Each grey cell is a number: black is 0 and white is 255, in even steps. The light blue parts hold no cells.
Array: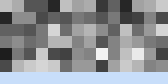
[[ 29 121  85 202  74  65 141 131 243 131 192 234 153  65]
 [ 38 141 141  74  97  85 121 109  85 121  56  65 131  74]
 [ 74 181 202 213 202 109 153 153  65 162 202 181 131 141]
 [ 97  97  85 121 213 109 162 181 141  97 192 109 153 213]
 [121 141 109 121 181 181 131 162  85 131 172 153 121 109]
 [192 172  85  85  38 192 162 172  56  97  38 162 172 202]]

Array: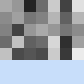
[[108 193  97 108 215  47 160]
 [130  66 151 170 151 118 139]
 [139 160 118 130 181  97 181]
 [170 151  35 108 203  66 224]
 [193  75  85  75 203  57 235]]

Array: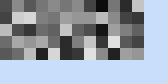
[[ 67 205 214 127 118 159 150 150 187 138  67  55]
 [ 78 138  88 118 138 118 138  67  12 118  43 196]
 [ 88 108 187  33 214  43  55 224 138  33 159 150]
 [108 168 150 168 108  43 127 196  55 224  88  67]
 [187  78  55 108  97 196  97  78  21 159 127  97]]

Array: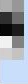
[[  7  26]
 [ 47 108]
 [174 151]
 [207 195]
 [241 129]]

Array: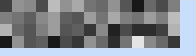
[[ 24 146  85  95  24  75  55 146 105  45 116 228 137 105  55]
 [ 64 146 137  75 188 146 169 116 105 146  85  24 105  75 127]
 [127 116  95 137 157  95  85 157 116 169 127 116 157 127 188]
 [179 105  85 127 157  85  95  55 137  33  75  45  45  64 179]]

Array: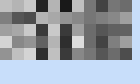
[[127  86  77 180 168 147 136 118 127 136 159]
 [147 192 212  46 192  58 136 118  86 108  77]
 [159 168 201  58 201  58 159 108  86  97  97]
 [192 180 201  36 180  25 192 118  67 118 108]
 [212 136 147  97 180  46 221 108  67 127 159]]

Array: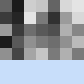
[[ 27  89 144 122 110 144 186]
 [ 59  37 228 122  49 155 216]
 [100  27 206 197 100 216 228]
 [144  69 165 197 122 176 122]
 [155  59 110  89  79 176 134]]
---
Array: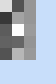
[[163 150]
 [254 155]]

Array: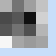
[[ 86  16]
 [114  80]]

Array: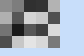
[[ 86 212]
 [ 26  87]]

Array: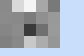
[[137 124]
 [140  58]]

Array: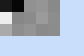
[[135 139]
 [142 148]]

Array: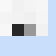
[[242 240]
 [ 39 152]]

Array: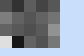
[[98 85]
 [88 79]]
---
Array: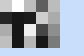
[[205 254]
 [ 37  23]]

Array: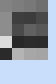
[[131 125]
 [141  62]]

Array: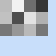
[[188 242]
 [193  78]]

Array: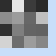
[[ 45 230]
 [141 156]]

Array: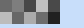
[[106 126]
 [188 103]]

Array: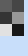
[[ 93  70]
 [ 52 151]]

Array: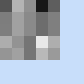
[[ 84 180]
 [125 161]]

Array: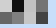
[[208  16]
 [102 127]]
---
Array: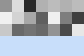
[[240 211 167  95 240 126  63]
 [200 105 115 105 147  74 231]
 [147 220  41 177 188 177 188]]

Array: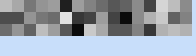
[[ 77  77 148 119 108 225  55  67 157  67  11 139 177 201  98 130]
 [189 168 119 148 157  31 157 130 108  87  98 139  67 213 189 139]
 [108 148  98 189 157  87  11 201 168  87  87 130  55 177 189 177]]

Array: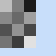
[[116  60 225]
 [137 105 159]
 [ 81 147  71]
 [190 126  26]]

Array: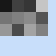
[[151  75 163 128]
 [117 128 139  84]
 [ 23  64  54 197]]

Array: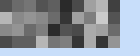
[[182 137 148 137 107  53 160 126 203  83]
 [ 83 107 117  83  95  42  74 160 182  64]
 [137 148 107 126  42  83  74 170 160 107]
 [ 74  95  95 182 117 126  53 170  53 148]]

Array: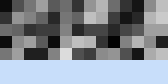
[[ 12 139 159  90  12 159 191 181  51   3 130 181 139  31]
 [ 51 148 130 100  40 118 100 191 171  61  21  40 181 202]
 [ 12  80 118 159  90 109  51 148 181 109  51  21 139 191]
 [109 100  51  61  61 130  40  70  70  40  70  90 159 159]
 [118 159  31  31 130 220  80  61 139 148  80  21 171 191]]

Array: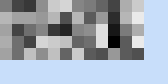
[[162 111 192 142 192 100 203  91  80 152  91  80]
 [182 162 162 152 182  80 182  91 152  44 182 234]
 [162  68 111 133  56  35 133 142 222  23 123 173]
 [173 111  68 213 203 192 100 111 222   1  91 234]
 [123  68  56 142 203 213 133 123 100  68 173 203]]

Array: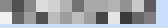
[[240 104 158  81 188 158 188 158  70 229  58 104 126]
 [136  81 136 220 209 179 114 169 169 179 146 200  92]]

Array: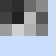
[[ 65  33 187  86]
 [156 206 176 126]
 [ 54  44 107 138]]
